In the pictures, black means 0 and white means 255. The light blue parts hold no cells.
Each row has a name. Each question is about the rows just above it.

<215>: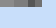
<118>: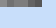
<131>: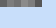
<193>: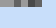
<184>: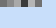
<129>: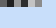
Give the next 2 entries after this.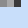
[181 113]
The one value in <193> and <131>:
[99]
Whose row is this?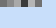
<184>
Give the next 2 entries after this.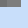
[99 86]
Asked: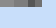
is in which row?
<215>

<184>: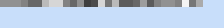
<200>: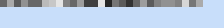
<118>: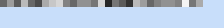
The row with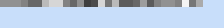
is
<184>
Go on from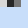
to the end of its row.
[ 91  51 186 157 103 130 145 145 130 244 118 170]
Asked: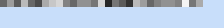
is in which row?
<118>
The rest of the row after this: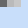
[229 130 103 157  63  63 229  39 118  91  51 103 157  91 130 145 145 130
 214 118 170]
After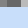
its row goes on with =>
[214 214 130 103 145  63  75 214 118 186  91  91 103 157  91 130 145 145
 130 244 118 170]
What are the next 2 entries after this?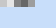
[63 63]

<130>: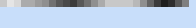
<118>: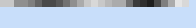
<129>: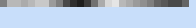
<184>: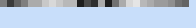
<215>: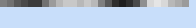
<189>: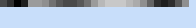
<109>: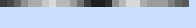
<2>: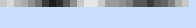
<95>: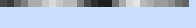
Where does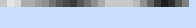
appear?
<130>
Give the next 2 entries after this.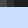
[113 171]

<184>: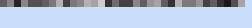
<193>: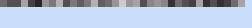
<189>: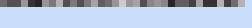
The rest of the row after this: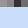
[ 81  66 164  51  81  51  66 109 164]
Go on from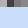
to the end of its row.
[178 164 204  51 109  66  66 135  95 150 164  95  51 178 122 122 150  66
  95  51  25  81 164]
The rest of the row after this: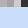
[109  66  66 135  95 150 164  95  51 178 122 122 150  66  95  51  25  81
 164]
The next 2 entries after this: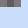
[178  95]
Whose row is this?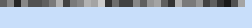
<184>
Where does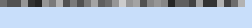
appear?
<189>

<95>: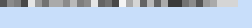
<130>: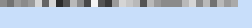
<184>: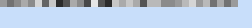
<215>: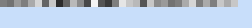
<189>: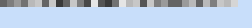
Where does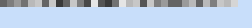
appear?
<189>
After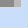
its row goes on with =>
[213 139 185 114 185 154 170]
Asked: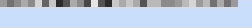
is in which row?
<184>
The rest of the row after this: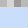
[114 170 114 154]

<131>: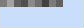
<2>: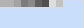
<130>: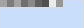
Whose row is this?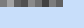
<131>
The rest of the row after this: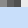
[150]
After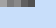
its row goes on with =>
[222 194]

